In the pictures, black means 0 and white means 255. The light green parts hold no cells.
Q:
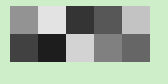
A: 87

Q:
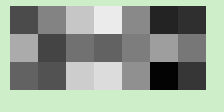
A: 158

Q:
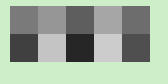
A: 166

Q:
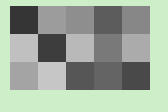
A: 121

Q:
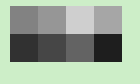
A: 207

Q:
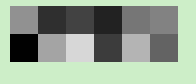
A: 118

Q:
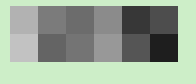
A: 55
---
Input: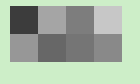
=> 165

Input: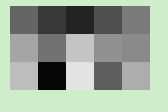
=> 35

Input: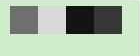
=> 217

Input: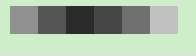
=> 70

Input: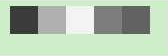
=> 243

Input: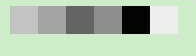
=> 142

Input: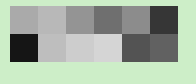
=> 111

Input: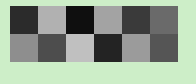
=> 163
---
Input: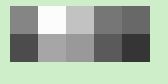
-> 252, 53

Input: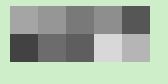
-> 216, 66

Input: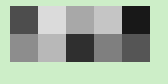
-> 219, 24

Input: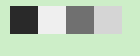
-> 239, 41

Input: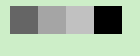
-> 193, 0

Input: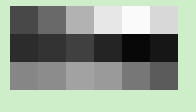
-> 250, 8
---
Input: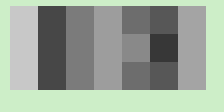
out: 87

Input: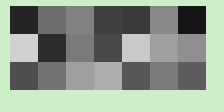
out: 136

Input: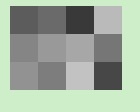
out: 57

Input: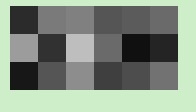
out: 91

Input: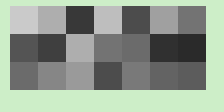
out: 160

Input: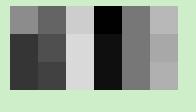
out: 119

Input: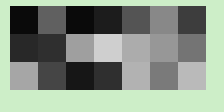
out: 136
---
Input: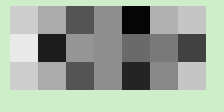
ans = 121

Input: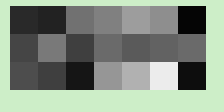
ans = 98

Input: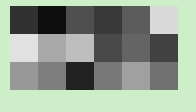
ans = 100

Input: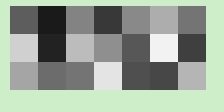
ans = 242

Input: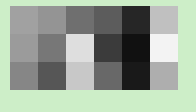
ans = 17

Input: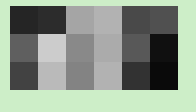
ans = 88

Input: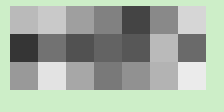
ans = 186

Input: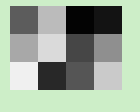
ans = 70

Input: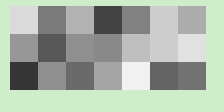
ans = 205

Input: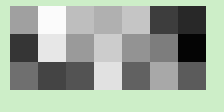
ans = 125
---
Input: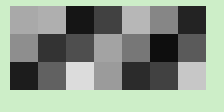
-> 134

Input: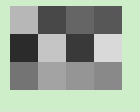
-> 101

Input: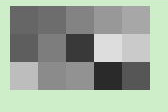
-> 152

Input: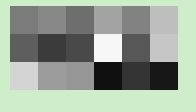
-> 130

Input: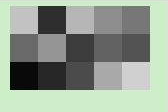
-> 141

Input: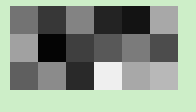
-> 19

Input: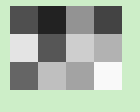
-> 147
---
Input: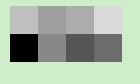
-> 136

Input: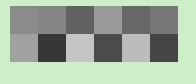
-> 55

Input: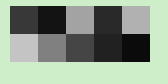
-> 128

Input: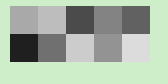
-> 112

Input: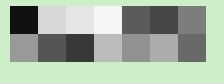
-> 85

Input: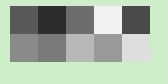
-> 122
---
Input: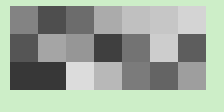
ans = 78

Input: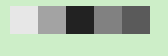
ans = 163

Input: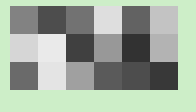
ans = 77

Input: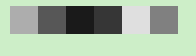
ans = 87

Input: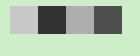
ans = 51

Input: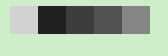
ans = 33

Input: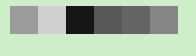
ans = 207

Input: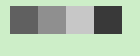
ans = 143
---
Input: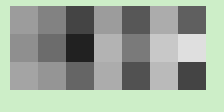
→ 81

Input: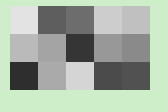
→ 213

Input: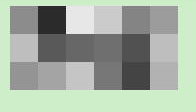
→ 119

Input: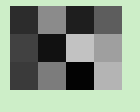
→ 124

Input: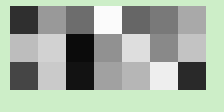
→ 182

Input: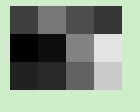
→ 40

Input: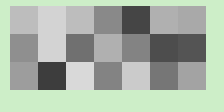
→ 203

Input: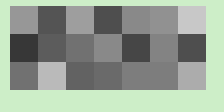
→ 125
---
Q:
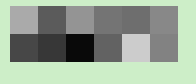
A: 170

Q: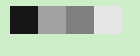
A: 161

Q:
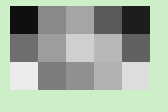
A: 221

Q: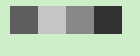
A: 136

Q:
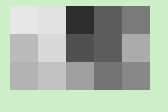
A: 225

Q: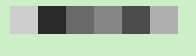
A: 175

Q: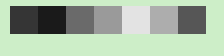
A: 173

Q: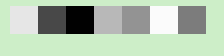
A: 230

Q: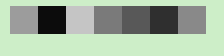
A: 156
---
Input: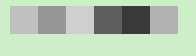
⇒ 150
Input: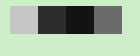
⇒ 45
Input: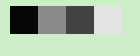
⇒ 138
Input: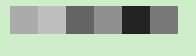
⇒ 190
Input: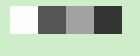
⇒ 86
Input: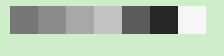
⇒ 139
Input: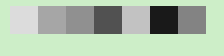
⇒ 166
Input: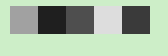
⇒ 31
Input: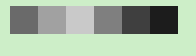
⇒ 161
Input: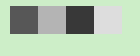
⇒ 180
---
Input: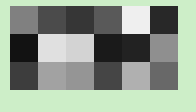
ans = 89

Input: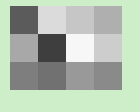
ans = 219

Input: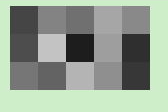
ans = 112

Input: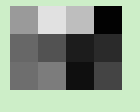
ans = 225

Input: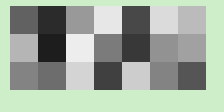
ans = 72

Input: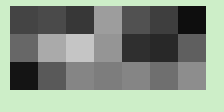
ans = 81
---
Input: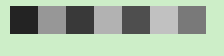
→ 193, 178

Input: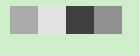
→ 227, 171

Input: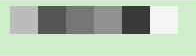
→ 246, 188

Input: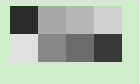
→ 224, 209

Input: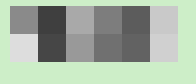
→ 221, 208

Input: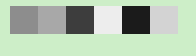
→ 237, 211
